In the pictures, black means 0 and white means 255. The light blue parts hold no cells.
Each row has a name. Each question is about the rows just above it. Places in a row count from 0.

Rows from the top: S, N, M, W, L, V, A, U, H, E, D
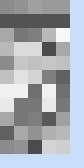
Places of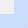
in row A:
0 1 3
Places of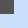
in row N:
0 1 2 3 4
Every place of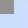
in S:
1
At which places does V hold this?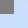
3
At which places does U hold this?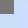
1 2 4
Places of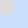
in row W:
1 2
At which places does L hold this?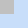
2 4

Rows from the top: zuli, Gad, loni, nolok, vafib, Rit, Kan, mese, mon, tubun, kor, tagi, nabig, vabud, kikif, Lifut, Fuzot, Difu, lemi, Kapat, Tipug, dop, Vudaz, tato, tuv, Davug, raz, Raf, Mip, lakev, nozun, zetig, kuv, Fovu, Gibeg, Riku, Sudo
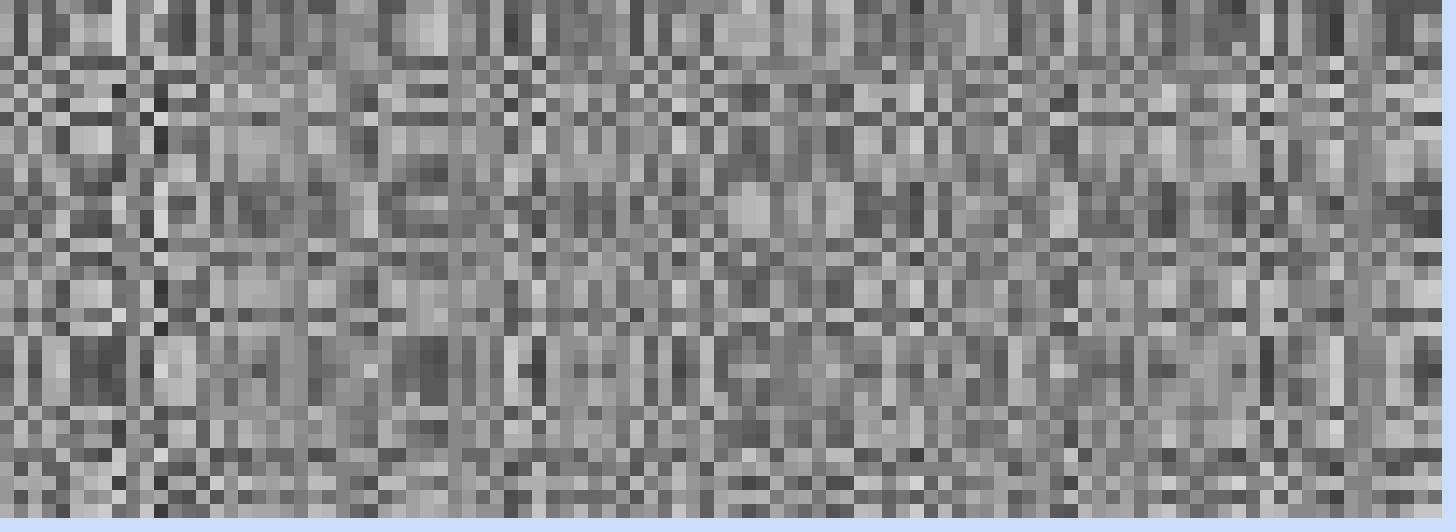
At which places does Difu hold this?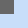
26 50 63 75 95
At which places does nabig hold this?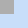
3 15 37 39 83 95
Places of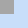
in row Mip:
3 4 39 51 73 79 88 89

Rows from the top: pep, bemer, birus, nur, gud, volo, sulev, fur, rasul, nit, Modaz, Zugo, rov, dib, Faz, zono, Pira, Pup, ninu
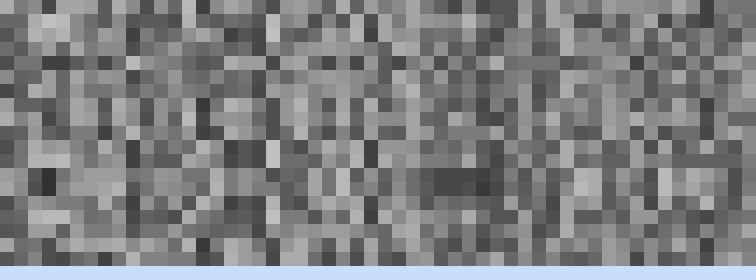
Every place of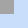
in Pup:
0 7 10 24 26 29 48
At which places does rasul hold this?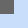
4 18 25 30 36 52 53
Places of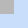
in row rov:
24 47
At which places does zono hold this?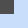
12 18 39

